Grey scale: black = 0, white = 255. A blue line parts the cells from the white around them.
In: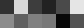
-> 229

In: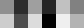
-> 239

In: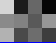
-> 213

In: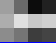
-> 224

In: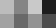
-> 201

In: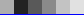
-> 225

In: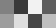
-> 242

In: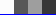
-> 252
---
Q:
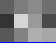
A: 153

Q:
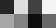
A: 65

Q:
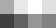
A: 255

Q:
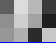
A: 163

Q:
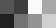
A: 250

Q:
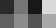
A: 24

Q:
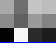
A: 155

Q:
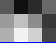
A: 140

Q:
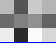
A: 144
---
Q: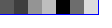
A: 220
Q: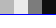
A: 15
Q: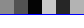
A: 179
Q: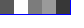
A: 55
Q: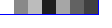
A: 64
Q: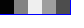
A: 77
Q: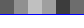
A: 109
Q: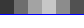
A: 81
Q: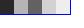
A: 238
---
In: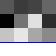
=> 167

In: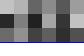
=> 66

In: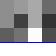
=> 252

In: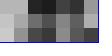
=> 72

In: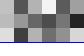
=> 179

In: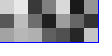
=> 176
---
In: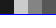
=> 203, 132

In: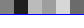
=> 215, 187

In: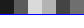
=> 218, 179

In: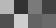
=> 206, 184

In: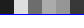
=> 222, 171

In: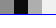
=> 240, 174

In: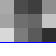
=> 216, 196
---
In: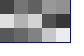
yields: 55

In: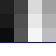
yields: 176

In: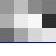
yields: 45

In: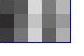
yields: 153

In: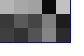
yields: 29

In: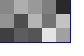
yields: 195

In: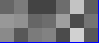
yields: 116

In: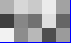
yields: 101

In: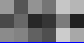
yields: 33

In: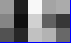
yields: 55
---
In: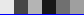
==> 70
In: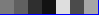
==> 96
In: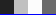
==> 192
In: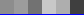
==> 156
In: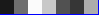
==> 110
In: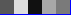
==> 221
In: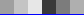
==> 196
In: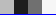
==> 29
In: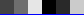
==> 110
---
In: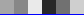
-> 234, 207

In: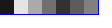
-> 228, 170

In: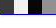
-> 241, 145

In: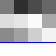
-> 251, 243

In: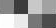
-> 253, 234

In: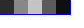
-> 196, 135

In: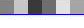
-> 225, 198
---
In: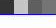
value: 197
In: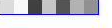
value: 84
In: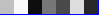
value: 73
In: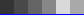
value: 135
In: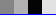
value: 177
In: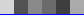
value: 107
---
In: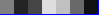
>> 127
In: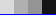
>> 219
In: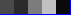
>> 73
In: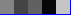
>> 132
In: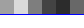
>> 160
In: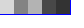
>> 216
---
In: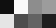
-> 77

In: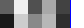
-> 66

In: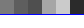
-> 94

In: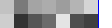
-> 78

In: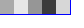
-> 170

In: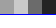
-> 160

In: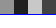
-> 147

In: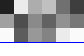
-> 78
